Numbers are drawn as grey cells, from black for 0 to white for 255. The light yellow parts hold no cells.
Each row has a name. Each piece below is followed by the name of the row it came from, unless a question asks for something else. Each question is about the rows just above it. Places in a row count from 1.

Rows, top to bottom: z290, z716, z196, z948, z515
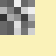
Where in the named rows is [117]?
z515, 4
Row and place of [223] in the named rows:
z948, 3

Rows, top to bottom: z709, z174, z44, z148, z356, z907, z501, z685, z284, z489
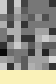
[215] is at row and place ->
z284, 8
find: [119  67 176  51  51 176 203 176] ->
z907
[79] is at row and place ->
z44, 7
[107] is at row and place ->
z685, 2
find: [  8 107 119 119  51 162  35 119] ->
z685
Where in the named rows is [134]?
z489, 7
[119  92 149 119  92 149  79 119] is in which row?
z44

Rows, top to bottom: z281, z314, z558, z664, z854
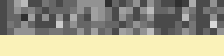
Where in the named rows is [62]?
z281, 27
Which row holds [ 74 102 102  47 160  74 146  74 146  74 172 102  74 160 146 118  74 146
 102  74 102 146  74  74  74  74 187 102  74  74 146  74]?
z558
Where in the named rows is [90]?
z854, 25
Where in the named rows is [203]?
z664, 9
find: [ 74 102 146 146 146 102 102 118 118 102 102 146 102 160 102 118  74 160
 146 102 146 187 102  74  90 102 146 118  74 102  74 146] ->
z854
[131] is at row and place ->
z314, 5

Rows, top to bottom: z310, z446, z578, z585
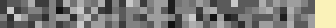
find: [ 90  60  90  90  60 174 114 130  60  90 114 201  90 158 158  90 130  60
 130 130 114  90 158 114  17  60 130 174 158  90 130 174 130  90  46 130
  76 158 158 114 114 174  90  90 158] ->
z585
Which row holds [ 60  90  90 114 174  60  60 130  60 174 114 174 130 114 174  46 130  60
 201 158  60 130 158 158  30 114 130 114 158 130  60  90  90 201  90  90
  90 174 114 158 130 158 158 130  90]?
z310
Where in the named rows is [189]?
z578, 13
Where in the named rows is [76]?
z585, 37
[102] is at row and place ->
z578, 43

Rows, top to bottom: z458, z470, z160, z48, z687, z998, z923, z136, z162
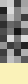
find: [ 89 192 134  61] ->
z160
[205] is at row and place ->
z458, 2
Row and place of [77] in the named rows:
z687, 1
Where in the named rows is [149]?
z923, 1
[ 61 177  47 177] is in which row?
z136

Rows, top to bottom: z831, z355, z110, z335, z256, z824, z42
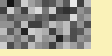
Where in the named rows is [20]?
z831, 2
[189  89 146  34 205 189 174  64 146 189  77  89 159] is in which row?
z256
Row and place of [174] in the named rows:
z256, 7
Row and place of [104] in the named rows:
z110, 7
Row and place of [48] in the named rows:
z355, 10

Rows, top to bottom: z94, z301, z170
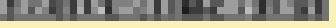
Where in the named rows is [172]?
z301, 12
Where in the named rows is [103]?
z170, 25
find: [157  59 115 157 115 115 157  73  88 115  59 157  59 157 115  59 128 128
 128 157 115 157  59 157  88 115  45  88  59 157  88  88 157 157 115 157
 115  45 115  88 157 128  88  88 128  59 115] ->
z94
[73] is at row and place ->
z94, 8
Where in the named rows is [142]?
z301, 14

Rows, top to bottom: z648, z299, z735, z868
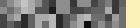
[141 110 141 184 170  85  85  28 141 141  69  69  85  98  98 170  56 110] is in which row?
z299
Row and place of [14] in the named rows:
z868, 13
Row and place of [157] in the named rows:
z735, 17
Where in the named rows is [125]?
z648, 16

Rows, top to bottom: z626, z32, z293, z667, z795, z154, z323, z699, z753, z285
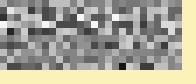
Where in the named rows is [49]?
z293, 1
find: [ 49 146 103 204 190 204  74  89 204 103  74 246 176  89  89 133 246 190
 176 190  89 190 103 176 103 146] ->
z293
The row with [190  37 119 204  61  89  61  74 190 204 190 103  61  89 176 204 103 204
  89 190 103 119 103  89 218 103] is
z795
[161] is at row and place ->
z667, 4
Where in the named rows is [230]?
z32, 2

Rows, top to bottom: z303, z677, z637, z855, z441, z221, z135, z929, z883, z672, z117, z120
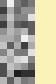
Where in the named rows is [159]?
z441, 3
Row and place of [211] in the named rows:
z883, 3
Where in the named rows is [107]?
z677, 3

